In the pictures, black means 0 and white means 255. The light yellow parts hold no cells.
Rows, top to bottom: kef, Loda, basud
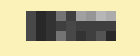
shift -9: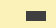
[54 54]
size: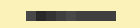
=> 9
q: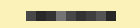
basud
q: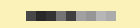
kef
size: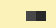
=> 2
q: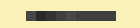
Loda

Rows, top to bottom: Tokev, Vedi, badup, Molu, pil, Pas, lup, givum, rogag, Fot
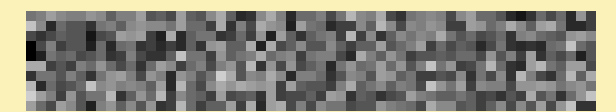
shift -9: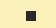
[32]
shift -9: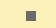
[98]

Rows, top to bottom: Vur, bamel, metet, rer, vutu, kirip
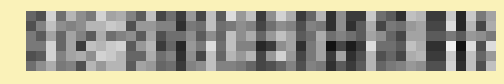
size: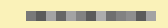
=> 13
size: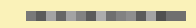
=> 16

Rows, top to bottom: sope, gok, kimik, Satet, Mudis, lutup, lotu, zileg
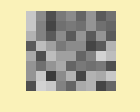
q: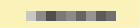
sope
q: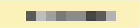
Satet
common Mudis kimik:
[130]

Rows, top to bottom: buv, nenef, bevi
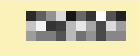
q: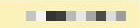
nenef
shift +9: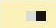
[228  30]

